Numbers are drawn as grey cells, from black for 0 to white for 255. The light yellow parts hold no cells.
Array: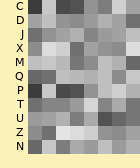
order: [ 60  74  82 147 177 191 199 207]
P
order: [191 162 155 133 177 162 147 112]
J
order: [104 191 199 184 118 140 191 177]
M
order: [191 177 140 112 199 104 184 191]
Q
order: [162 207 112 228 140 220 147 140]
Z

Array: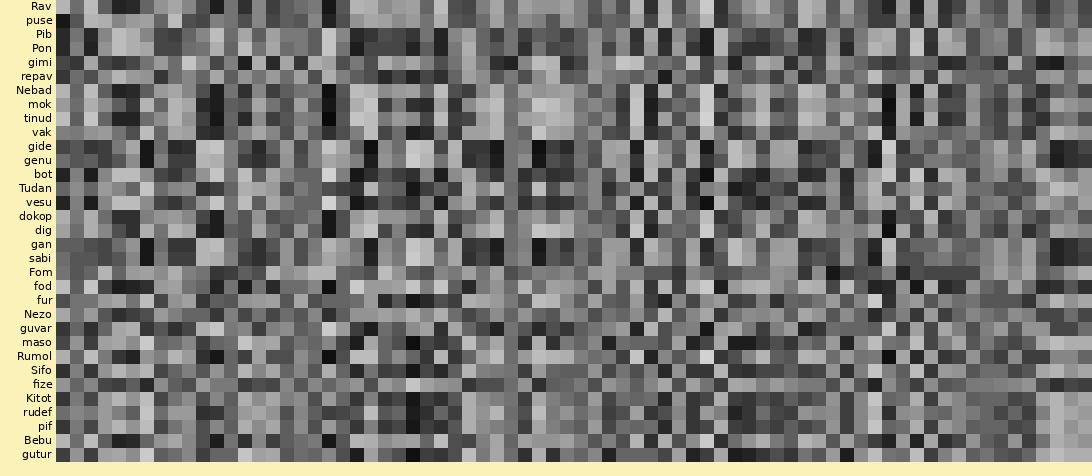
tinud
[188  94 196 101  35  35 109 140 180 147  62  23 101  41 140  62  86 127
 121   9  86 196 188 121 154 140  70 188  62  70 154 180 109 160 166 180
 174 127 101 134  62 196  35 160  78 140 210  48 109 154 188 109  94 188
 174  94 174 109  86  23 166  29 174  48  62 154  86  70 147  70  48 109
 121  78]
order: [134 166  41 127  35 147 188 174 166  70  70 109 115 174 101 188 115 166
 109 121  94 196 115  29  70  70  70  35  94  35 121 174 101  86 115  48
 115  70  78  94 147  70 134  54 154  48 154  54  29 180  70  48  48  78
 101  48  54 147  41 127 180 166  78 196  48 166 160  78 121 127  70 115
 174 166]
Pon
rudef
[109 134 121 154 127  94 196 109 154 154  48  54 101 154 166 147  78 134
  94  62  70  86 188  86 101  29  48 101  62 174 147 180 109  78 188 121
 147 109 134  62  78 160  54  78 134  54 154 127  35  54 109  70  62 147
 134 140  62 134 180  48 140 147 109 101 134 121 101  70 101  62 127 180
 166 154]
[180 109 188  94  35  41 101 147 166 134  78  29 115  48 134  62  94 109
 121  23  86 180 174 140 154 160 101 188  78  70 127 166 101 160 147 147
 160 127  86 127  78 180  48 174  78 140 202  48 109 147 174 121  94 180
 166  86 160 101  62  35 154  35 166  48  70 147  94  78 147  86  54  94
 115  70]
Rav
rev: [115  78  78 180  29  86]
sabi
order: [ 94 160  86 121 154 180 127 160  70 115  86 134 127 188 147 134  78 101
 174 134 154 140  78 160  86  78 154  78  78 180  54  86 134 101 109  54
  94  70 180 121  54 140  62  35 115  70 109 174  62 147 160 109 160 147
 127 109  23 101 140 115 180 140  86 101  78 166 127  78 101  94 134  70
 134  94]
puse

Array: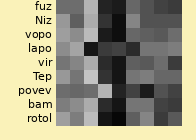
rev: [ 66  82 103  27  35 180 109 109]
fuz
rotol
[158 125 187  21   7  95 133  59  89]
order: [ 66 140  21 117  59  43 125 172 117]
bam

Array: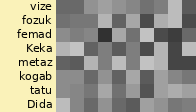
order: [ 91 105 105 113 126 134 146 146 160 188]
vize
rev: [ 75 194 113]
femad
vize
[105 105 146 160 146 134 113 126 188  91]
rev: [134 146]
vize
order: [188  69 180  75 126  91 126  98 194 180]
Keka
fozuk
[113 119 119 180  98 167  75 173 188  75]

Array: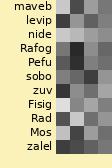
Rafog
[119  41 141 103]
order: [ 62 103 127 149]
sobo
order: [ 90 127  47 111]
Pefu
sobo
[127 103  62 149]
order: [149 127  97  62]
levip
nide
[200 184 157 141]
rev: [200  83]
Rad

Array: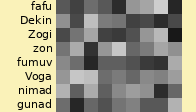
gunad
[109  38 103  81 116 129  88  88 178]
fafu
[ 88  65 109  88  44 150 165 205  38]
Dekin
[144  73 190 123 116  65  73  44  73]

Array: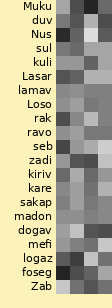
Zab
[199 113  84 113]
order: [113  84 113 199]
Zab
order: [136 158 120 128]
sakap
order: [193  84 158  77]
dogav
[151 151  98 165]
kuli

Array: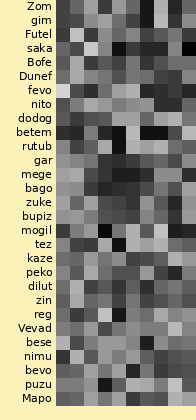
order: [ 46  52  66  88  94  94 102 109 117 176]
dilut
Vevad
[124 109 152  74 117 140 124 124 184 132]
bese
[176  74 124 152 152 132  30 140 109 117]
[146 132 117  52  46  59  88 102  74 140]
gar
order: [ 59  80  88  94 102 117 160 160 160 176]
Mapo
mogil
[ 59 124 152   9 117 176  88 192  30  38]

